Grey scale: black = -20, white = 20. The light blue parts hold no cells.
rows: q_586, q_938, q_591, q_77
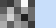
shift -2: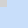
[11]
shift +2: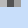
[11 -5  7]

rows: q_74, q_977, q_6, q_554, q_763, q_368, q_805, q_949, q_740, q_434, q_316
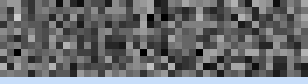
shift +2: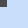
[-6]
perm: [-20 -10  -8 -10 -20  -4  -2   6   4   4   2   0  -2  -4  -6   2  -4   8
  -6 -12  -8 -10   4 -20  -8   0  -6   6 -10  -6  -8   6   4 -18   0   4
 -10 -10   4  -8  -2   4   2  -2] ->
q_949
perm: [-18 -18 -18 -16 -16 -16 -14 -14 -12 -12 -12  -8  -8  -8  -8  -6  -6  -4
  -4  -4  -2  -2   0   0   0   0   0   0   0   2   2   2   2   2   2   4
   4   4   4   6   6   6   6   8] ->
q_74
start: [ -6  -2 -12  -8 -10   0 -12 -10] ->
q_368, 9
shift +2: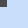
[-6]

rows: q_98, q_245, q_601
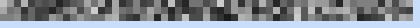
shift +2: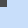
[-6]
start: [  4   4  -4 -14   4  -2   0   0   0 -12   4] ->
q_98, 45
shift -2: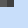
[ -8 -12]
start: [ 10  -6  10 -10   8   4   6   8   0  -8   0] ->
q_245, 42
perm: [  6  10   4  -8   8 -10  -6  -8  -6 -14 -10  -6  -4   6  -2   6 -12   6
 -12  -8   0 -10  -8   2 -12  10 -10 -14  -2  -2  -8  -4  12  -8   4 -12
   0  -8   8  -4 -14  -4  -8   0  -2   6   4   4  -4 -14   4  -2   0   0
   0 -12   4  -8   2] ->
q_98
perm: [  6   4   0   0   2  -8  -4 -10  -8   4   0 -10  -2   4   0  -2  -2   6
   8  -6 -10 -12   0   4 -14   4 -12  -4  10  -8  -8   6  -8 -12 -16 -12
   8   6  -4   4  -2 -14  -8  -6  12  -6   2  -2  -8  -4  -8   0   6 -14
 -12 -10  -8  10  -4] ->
q_601
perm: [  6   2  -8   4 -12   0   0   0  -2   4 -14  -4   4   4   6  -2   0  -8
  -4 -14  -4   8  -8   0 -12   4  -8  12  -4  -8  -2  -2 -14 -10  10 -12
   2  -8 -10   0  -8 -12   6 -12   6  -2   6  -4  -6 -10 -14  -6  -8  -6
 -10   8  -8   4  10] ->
q_98

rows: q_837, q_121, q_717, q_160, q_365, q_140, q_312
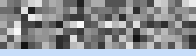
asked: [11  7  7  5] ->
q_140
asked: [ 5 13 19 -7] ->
q_160
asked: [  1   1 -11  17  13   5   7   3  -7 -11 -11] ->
q_717
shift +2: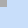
[9]
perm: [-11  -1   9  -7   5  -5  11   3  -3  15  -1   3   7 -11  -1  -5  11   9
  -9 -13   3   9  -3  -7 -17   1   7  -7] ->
q_312
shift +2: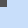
[-5]

